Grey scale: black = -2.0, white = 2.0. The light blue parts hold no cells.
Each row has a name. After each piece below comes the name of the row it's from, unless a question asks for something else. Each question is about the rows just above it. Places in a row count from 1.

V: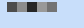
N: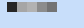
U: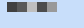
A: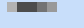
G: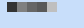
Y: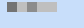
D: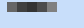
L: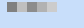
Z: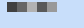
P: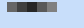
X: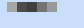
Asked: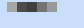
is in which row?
X
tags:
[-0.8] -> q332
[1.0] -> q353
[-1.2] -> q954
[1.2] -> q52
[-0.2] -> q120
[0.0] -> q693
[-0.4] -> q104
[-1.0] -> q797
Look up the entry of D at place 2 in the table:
q797
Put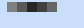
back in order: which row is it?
P
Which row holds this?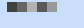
Z

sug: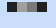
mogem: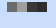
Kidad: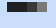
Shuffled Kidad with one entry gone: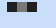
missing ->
[-1.1]
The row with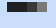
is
Kidad
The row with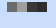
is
mogem
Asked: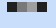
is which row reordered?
sug
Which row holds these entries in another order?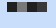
Kidad
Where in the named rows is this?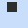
mogem, 4

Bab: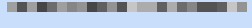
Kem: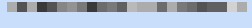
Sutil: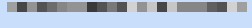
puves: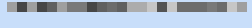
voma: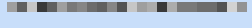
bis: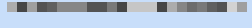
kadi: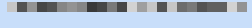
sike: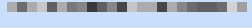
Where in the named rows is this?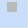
Kem, 13
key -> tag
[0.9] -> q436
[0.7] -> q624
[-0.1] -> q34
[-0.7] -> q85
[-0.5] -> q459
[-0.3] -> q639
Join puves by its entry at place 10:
q459
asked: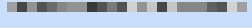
Sutil
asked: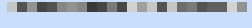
kadi
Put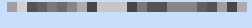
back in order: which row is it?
bis
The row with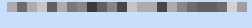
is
sike
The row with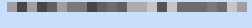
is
puves

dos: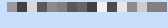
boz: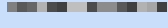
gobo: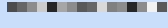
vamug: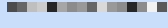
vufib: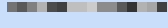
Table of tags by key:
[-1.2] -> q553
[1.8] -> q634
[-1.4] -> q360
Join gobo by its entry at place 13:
q360
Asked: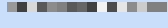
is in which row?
dos
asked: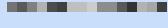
vufib
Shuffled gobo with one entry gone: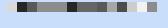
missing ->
[0.0]
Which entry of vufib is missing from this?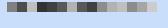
[-0.2]
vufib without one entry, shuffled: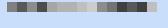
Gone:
[-1.2]

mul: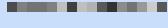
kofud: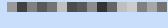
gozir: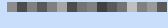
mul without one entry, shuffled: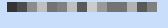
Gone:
[-1.0]
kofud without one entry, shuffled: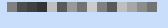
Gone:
[-0.4]
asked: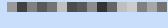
kofud
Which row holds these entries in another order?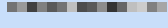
kofud
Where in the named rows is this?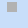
mul, 9

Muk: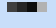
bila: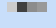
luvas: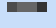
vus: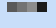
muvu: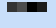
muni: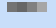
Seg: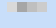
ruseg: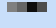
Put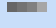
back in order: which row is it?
muni
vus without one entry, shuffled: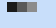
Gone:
[-0.2]

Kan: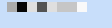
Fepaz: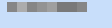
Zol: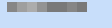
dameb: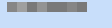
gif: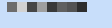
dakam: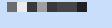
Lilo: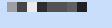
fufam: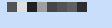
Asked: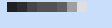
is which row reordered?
fufam
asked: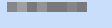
dameb
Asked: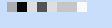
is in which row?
Kan
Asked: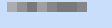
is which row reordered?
Zol

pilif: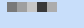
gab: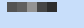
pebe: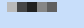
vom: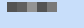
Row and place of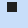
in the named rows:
pebe, 3
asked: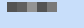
vom

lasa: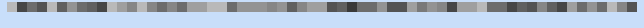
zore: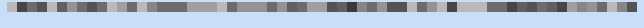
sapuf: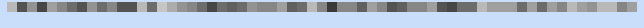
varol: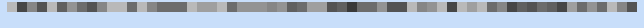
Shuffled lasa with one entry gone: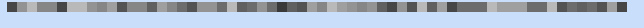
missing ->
[-0.1]
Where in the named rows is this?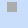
sapuf, 17

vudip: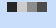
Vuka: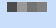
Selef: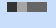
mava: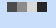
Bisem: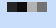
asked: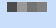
Vuka
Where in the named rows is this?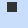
Selef, 1
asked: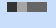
Selef
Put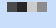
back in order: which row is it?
vudip
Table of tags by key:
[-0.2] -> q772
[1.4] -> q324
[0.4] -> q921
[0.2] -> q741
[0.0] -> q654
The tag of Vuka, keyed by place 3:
q772
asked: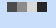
mava

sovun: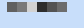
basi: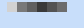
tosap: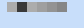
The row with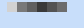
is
basi
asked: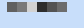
sovun
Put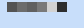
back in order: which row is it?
sovun
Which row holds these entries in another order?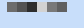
sovun
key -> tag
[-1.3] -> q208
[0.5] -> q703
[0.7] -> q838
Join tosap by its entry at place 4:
q703
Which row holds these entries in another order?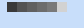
basi

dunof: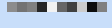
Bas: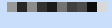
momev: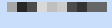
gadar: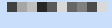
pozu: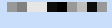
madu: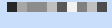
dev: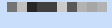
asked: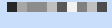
madu
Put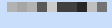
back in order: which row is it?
dev
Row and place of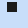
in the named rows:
Bas, 5
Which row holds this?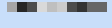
momev

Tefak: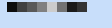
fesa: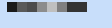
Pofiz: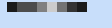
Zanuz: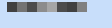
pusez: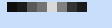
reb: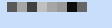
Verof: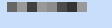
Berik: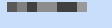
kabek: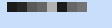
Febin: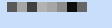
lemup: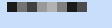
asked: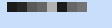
kabek
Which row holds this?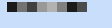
lemup
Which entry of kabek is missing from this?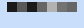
[-1.4]
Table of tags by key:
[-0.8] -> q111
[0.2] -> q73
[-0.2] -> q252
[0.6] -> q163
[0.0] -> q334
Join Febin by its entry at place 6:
q73

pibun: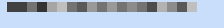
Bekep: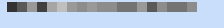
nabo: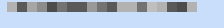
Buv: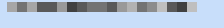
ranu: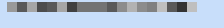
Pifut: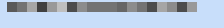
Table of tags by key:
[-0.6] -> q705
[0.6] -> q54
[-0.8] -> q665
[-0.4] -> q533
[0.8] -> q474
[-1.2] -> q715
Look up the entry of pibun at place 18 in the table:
q705
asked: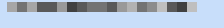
Buv
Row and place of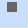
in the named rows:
Pifut, 12
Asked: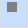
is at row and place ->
ranu, 15
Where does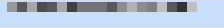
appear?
ranu

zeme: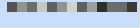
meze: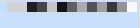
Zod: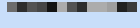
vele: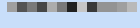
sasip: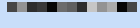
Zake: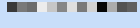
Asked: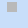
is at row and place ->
vele, 13
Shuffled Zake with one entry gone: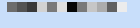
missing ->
[0.1]

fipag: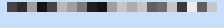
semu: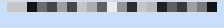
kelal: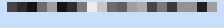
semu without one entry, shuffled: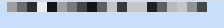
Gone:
[0.7]
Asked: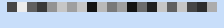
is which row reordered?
semu
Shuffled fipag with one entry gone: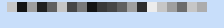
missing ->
[0.9]
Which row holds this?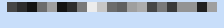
kelal
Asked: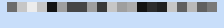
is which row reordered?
fipag
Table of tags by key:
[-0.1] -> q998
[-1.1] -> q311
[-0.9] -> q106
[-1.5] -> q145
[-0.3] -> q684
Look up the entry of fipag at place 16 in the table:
q684
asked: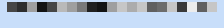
fipag

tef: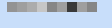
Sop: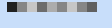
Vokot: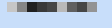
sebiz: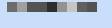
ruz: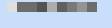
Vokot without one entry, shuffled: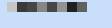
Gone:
[0.9]
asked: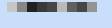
Vokot
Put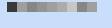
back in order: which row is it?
tef
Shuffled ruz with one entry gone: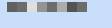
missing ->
[-0.1]

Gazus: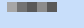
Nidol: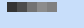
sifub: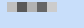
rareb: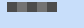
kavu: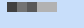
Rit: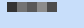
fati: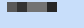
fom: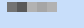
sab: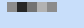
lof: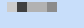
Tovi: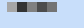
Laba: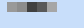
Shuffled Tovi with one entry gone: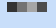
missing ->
[0.0]
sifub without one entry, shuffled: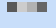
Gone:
[1.0]
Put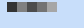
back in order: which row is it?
Tovi
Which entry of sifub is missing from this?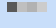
[-0.4]
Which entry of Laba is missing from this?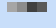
[0.4]
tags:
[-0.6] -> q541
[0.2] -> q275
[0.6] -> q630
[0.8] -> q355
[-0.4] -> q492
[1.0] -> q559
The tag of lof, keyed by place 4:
q355

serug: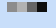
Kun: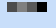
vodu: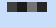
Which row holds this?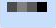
Kun
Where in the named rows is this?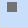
vodu, 3
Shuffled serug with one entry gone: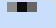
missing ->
[0.8]

